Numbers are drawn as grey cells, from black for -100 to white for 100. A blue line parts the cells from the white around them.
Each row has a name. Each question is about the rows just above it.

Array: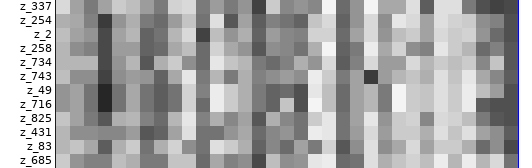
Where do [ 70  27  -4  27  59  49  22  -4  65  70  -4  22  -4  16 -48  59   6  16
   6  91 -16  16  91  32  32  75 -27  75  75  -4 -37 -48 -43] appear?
z_337
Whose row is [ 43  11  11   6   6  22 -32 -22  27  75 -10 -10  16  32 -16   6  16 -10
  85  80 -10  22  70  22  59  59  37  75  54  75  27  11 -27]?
z_431
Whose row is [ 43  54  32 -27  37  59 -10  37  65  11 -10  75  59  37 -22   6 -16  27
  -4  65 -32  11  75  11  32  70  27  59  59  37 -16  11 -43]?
z_83
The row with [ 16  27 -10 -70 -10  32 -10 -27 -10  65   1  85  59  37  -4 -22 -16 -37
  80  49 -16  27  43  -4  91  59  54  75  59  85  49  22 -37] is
z_49
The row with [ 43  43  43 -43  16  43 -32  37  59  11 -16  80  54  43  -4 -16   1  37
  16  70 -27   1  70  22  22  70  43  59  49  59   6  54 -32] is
z_734
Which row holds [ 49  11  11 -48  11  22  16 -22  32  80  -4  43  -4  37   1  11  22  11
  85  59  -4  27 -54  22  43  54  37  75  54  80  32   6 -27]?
z_743
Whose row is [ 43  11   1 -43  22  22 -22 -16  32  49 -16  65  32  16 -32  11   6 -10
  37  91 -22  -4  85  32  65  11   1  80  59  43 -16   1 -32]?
z_258

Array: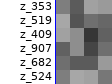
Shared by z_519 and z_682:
[-13]
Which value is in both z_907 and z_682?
[-13]
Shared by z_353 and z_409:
[26]
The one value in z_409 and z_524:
[26]

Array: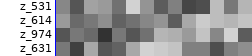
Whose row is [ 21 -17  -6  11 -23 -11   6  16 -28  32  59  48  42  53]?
z_614
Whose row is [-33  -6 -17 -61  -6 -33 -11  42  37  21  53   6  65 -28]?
z_974

